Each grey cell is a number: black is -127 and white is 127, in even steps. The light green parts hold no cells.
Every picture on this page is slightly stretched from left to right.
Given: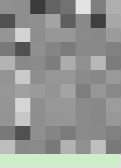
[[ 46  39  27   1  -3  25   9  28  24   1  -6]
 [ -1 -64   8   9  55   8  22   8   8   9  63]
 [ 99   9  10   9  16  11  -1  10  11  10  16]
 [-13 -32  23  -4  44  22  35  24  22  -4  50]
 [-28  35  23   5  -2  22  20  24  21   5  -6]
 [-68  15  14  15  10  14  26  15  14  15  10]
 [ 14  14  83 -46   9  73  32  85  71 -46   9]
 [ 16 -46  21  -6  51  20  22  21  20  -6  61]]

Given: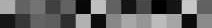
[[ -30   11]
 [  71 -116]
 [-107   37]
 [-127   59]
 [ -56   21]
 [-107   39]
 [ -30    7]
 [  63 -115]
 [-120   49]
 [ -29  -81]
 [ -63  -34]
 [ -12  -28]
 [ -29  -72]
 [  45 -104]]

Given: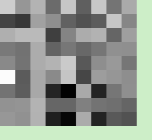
[[  42    6   31   15   -9   14   15  -26  -45]
 [ -11   70  -26   16   25   22   -9  -16  -38]
 [  71  -35   50   -9   14   29  -92  -12  -92]
 [ -32  -46   44  -23  -39  -57   41    0   43]
 [  70  -30    4   -8   74   69 -125  -25 -121]
 [ -20   15  -64  -28   51   10  -91  -25  -96]
 [  51   33   58   44   44   40   40   51   50]
 [  22  -72   58  -13  -12  -36  -34   20   17]
 [  77  -59   47   -6    9  124  -12   18   23]]

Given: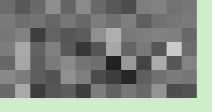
[[ -8  -5 -23 -19   3  -8 -45]
 [-13  -9  -1  74 -40  -4 -50]
 [  1 -14   1 -40  43 -14  19]
 [ -1 -33  -2  -6 -59 -32 -23]
 [-50  -1  -6 -26  26 -89  -8]
 [-38 -14  46  38 -93 -66 -30]
 [-22  -3  15 -42 -16 -51  -2]
 [  9 -22 -35 -72 -11  -1 -65]
 [-26  -8 -41 -38   9  16 -34]
 [ 14 -25 -27   0  -5 -44 -41]
 [-22 -12 -64 -28 -33 -33 -66]
 [-38 -16   2  40  38  -2  40]
 [-19  -6  -9  -2 -24   8 -22]]

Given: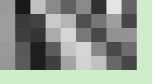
[[ -27  -57   19  -18  -57]
 [  99   30   17  -54  -23]
 [ -78   -9  -55    7   65]
 [   9  -47   -7   85   82]
 [ -30   53   85   68   36]
 [   9   73   44  -34  -64]
 [  64  -61  -74  -97  -97]
 [-102  -69  -65  -39  -37]
 [  26   29   30   25   21]]

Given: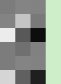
[[   2   -6 -114    1    2  -96]
 [   4   68  -39  -15    4  -31]
 [  -3    3  108   -3   -3   85]]

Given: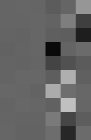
[[  22  -64  -97  -20  -36  -31  -24  -25  -34  -20]
 [ -26   -1  -33  -27  -46   47  -17   64  -57  -88]
 [ -35  -28  -32 -117  -59  -33   43  -30   -5  -18]
 [ -26  -25  -25  -25  -26  -24  -28  -25  -27  -28]
 [ -25  -26  -28  -27  -28  -24  -25  -24  -27  -28]
 [ -26  -26  -27  -29  -27  -27  -24  -27  -26  -25]]

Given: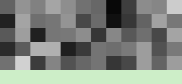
[[  76   -8   36   -6   29]
 [   6   34  -55  -45  -27]
 [  12  -28  -16   29   29]
 [ -65  -72  -39   -5  -55]
 [-119 -111    7  -17  -73]
 [ -24  -20  -73  -11  -11]
 [ -14  -55   13  -69  -24]
 [  14   20   -7  -96  -45]
 [  37   -9   -9   48    4]
 [   1  -16  -95   49  -67]
 [  19   36   30  -35   81]
 [ -28  -93  -38  -84  -14]]

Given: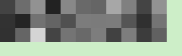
[[ 18 -11 -30]
 [-59 -79 -67]
 [  0 -42  -2]
 [ 39  -3 -62]
 [-26  -4  -2]
 [-22  -3 -22]
 [  8 -47 -11]
 [-93 -27 -59]
 [ 18 -13  84]
 [-18 -91 -26]
 [-60 -77 -78]]
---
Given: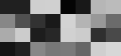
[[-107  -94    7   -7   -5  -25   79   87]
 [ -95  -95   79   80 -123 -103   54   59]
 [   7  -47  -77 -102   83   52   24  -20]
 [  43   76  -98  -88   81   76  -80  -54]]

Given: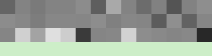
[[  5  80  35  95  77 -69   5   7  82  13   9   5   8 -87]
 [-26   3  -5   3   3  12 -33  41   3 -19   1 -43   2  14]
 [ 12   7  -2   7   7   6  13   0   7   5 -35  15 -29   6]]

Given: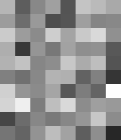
[[-10 -27  19  61  34 -33  14 -88]
 [ 53 -34   8  32 -43  68  58  41]
 [ 28 -18  25 -50 -42  31   5   8]
 [ 75  28  11  78  36  73  89  16]
 [ 46 -71  21  -7  34  14  17 -39]
 [ 50  66   6  13  71  43  62 -43]
 [  0 -15   8  51  48 -29   1 -74]
 [ 80  21  11  37 -40  -2 -27 126]
 [ 84 111  -2  62  89  12  31  25]
 [-57 -19   7  -6   7  22  71  12]]

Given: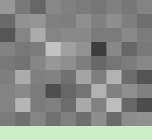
[[ -4 -15   5 -14   0 -17  14 -21  13  17]
 [ 23  -7 -25   7   0  -4  -8   0  -8   3]
 [-21  17  21   0  -1  15   0  14  -1 -15]
 [-41   5  43   4   9   8  -4  -4   9  -3]
 [  2  -7  -3  66  31  18 -66   7 -25  -6]
 [ -7 -12   6  23  15  -1 -23 -10  -3   7]
 [ -1  44   0   2 -14  36  -1  50 -19 -43]
 [  3   9  -3 -49 -25 -11  49   0  15   0]
 [  3  53  -4   0 -19  42   1  61 -23 -51]]

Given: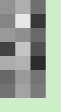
[[-12  35  -5]
 [ 19  46 -16]
 [  4 103 -71]
 [ 25  15 -22]
 [-61  68 -45]
 [ 45  49 -84]
 [-23  26 -11]]

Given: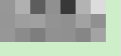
[[ 23  11  -1  17  16   6  35]
 [ 23  48 -34  16 -71  51  92]
 [ 22  30  32  19  16  34  16]]

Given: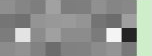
[[ 12  18   2 -19   1   2  12  20  -6]
 [ 15   5  -1  33  -2  -1  16   5   8]
 [-10 -15  20  24  26  20 -11 -19  31]
 [ -3  99  12  32  12  12  -4 116 -91]]
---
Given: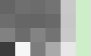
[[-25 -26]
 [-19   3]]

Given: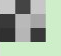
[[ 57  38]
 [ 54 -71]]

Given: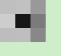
[[-105   -4]
 [  62    8]]

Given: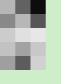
[[ 55 -41]
 [ 96 103]]

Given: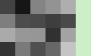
[[-51 -53]
 [ 23  22]]

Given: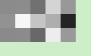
[[118  69]
 [ 11 -23]]
